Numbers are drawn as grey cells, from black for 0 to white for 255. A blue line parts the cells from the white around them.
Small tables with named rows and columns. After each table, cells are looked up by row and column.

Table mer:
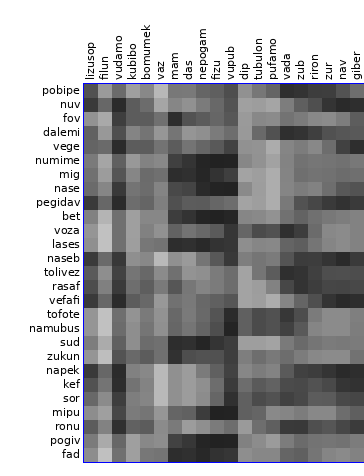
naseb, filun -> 106
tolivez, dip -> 163
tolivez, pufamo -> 92
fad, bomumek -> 119
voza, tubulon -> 75
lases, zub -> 94

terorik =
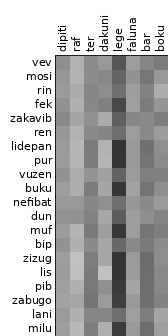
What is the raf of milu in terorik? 185
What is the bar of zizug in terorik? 108
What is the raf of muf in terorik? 180
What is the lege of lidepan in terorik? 52
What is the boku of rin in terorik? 173
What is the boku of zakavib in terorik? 126
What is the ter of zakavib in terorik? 145
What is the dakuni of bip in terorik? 166
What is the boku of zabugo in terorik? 131
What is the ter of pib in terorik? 121
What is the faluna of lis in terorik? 156
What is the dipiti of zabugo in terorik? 162
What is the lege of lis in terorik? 52
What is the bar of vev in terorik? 134
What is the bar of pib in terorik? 110
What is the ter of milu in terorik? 126

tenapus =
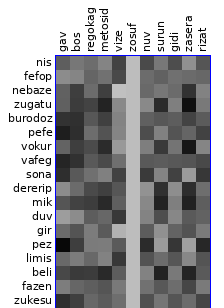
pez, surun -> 155
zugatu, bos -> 60
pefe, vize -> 133
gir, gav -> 107
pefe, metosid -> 83
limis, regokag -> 104
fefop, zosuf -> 189
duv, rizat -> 98
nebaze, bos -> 62
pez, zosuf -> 189
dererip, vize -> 86
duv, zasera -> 90
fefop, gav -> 140
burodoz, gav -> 50
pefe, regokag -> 109
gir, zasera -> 83

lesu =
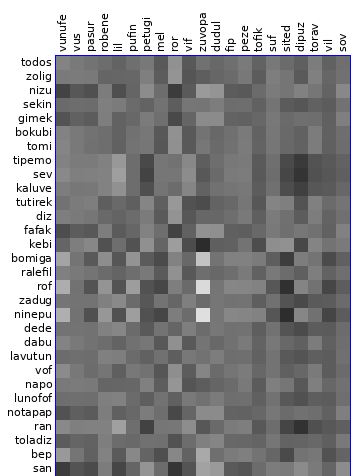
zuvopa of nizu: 154
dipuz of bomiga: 125
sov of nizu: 136
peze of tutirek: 118
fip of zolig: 107
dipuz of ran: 50
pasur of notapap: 91
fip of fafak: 96
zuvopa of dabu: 116
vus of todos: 121
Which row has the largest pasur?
kebi

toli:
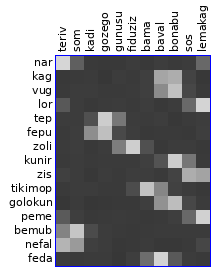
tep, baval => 61
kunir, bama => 63
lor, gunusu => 60
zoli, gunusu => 125
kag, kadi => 59
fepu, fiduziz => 61
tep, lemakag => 61
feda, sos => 60
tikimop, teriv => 58
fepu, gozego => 191
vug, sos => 71
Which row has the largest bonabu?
kunir

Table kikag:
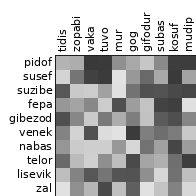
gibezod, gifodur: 194
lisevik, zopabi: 131
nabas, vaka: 206
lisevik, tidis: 190
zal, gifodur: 225
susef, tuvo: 59
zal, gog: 95
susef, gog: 152
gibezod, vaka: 202
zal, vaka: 182
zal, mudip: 215
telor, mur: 190
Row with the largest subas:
lisevik

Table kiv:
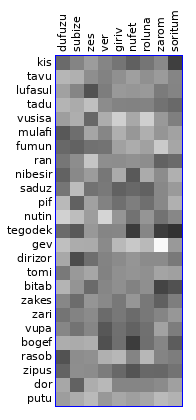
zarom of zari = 133
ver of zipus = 124
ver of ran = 142
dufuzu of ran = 118
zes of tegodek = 152
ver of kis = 133
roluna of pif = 111
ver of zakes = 137
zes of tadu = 192
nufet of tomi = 148

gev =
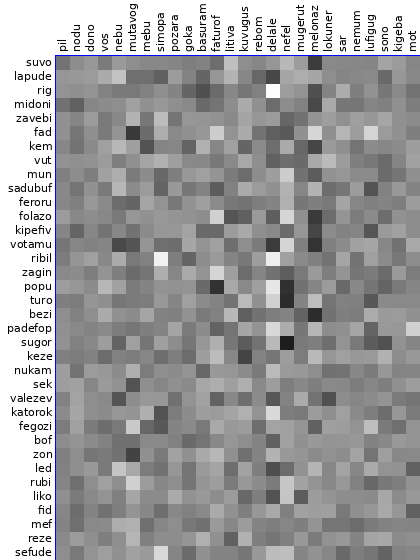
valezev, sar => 141
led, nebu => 197
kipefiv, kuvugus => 169
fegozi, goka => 138
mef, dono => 137
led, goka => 116
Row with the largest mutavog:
rubi

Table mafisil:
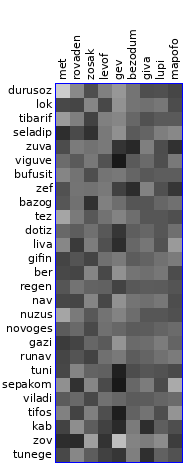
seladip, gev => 144
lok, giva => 112
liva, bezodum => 103
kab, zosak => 93
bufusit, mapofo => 93
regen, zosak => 99
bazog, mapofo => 112
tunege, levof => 65
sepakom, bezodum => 103
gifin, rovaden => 84
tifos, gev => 30
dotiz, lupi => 86
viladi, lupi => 101
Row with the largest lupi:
zov

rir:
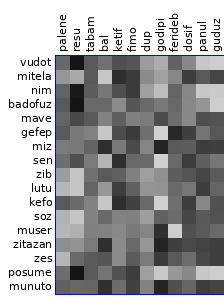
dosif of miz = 92
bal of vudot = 113
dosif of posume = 136
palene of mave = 100
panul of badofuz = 149
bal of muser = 129
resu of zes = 106
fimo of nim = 59
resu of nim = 25
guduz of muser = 105
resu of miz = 121
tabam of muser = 128
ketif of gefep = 76
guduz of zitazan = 63
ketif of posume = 81
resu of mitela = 168
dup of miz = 133
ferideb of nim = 100
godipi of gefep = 208
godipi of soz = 97

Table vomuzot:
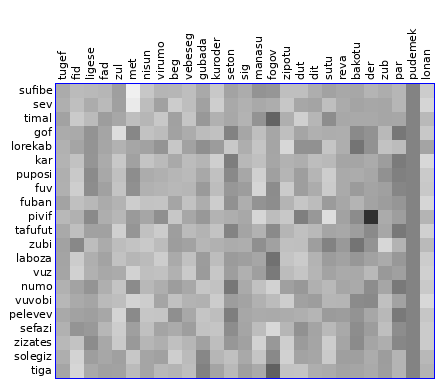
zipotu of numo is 160
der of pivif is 48
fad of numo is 175
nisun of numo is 184
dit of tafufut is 185
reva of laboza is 162
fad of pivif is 174
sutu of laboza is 156
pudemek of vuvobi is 131
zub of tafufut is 167
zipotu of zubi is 192
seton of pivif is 174
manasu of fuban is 147
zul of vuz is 171

